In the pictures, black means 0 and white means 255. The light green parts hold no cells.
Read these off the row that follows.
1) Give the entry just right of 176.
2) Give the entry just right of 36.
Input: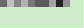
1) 119
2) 147

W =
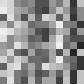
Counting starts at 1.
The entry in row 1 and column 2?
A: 210
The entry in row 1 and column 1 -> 223
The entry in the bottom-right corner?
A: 194
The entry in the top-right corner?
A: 194
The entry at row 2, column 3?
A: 165
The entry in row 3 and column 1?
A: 95
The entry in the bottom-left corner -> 122
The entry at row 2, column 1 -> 238
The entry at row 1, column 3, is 138
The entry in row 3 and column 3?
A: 152

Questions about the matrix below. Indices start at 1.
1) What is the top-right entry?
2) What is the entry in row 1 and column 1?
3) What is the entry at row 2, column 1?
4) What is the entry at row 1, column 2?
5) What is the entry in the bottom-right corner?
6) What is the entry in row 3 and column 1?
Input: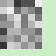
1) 239
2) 164
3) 210
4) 180
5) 111
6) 123

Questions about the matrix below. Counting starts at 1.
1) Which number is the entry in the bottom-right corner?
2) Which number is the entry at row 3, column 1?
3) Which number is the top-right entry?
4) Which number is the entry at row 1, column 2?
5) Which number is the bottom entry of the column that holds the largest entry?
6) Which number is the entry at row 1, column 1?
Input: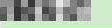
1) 174
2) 87
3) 144
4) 144
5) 215
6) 144

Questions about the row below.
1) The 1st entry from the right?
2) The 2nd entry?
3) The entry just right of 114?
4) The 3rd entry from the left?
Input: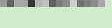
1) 167
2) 98
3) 126
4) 167

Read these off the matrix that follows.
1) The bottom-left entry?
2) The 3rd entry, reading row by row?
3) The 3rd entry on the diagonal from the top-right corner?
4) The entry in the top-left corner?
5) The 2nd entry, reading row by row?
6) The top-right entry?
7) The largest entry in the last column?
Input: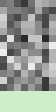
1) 86
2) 86
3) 99
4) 114
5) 127
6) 153
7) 236

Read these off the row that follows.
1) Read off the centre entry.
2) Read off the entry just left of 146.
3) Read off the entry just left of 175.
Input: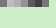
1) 146
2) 175
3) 190

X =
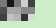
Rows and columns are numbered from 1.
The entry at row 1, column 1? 120
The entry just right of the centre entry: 136
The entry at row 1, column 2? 23
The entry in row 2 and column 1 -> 78

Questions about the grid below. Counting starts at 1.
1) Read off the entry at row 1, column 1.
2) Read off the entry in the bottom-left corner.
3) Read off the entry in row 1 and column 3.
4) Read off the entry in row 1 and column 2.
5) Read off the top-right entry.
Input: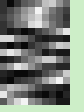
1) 50
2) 89
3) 50
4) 9
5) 104

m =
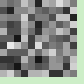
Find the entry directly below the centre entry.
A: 220
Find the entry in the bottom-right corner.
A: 124
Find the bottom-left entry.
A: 179
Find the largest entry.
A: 233
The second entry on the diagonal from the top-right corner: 51
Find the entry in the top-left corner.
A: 137
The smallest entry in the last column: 35
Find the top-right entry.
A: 124
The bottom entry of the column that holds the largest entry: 208
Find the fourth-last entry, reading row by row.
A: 51
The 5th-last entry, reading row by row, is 194
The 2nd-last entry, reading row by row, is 149
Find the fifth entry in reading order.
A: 149
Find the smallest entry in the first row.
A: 35
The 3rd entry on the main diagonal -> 124
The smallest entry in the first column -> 51
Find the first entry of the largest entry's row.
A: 64

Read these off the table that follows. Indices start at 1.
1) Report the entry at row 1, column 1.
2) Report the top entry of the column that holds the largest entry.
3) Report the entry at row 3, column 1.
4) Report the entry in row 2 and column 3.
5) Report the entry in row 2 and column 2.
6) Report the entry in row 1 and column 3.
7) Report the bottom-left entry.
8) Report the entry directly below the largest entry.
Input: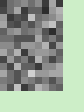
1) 59
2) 111
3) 153
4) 166
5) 111
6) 123
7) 139
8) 123

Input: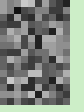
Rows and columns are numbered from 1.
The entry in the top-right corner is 33
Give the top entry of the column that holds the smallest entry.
143
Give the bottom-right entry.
99
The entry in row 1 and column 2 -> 129
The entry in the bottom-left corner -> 99
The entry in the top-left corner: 159
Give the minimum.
17
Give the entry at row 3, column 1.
99
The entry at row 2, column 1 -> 159
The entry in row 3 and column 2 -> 45
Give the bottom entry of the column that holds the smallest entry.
129
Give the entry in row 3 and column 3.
159

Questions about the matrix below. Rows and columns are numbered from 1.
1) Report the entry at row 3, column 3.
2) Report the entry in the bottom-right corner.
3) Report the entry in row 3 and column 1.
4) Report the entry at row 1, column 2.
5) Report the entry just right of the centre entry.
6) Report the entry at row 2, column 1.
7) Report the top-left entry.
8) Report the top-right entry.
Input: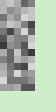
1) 143
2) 86
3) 117
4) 197
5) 86
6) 182
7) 182
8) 130
